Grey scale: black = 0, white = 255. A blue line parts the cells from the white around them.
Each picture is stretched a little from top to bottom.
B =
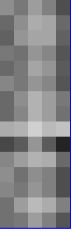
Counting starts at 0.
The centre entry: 178
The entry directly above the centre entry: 178
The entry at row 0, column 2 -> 157
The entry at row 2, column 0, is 97
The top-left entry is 142
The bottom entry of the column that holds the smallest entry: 85
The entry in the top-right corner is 78
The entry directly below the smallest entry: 105
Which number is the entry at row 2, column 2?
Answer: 165
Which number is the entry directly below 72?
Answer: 134
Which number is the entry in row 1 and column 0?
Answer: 105
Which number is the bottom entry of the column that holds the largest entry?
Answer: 157
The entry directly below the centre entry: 208
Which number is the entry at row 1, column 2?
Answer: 172
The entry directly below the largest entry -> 149
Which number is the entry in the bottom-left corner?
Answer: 113
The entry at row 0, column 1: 120

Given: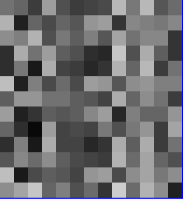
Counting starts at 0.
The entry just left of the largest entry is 52
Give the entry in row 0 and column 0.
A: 114
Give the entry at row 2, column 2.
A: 178
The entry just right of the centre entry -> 67
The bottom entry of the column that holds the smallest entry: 197
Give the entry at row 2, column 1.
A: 127
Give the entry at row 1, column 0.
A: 178
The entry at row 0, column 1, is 101
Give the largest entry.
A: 205
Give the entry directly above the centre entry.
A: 157
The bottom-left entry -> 141
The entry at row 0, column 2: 60
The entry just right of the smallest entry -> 157
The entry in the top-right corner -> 107
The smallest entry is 9
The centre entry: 86
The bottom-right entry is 32
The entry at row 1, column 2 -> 101
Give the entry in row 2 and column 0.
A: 141
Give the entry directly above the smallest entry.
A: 52
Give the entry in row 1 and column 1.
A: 32
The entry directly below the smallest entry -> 25

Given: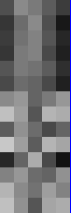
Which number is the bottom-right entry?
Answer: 172
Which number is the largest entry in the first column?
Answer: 200
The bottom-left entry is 192
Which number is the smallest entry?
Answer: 18
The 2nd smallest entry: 24
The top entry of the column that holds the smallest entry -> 60
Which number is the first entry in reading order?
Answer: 79
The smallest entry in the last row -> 85
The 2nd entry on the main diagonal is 108
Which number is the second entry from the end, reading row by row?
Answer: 165
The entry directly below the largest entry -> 39
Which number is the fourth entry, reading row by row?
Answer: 92
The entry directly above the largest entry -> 92
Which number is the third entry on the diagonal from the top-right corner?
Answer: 130

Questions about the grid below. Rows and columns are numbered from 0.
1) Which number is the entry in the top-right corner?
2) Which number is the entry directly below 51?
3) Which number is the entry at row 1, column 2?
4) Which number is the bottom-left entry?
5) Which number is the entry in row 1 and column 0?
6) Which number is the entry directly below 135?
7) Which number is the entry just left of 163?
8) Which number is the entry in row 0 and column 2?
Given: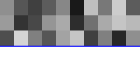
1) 92
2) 212
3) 72
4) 78
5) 155
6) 170
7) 86
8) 64

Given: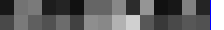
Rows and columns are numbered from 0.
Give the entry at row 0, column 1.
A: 115
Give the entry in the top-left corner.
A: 23
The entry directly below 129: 87
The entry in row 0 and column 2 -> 122
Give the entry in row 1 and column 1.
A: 122
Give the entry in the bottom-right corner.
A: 81
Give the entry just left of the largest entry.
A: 178
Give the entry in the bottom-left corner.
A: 73
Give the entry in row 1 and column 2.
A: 95

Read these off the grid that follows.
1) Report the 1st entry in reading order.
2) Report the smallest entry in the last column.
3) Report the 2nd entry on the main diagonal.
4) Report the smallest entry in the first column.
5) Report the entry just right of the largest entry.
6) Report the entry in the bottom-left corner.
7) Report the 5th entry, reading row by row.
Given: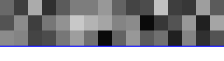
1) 105
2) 83
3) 139
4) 83
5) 179
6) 139
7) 91

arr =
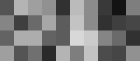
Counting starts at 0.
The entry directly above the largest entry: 195
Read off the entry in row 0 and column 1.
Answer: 180
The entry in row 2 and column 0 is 99
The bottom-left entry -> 159
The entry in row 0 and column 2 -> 159
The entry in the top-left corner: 84
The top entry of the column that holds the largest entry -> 187
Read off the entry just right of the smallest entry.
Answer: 126
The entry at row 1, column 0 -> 133
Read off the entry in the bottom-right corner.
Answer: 145

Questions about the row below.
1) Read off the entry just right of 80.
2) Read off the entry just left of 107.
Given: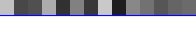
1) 172
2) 101

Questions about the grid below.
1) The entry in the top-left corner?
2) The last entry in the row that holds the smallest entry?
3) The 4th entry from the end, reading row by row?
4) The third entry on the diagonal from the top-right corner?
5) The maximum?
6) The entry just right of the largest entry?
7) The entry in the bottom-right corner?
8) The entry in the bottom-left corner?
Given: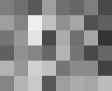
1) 125
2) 51
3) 158
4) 111
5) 239
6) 193
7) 187
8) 132
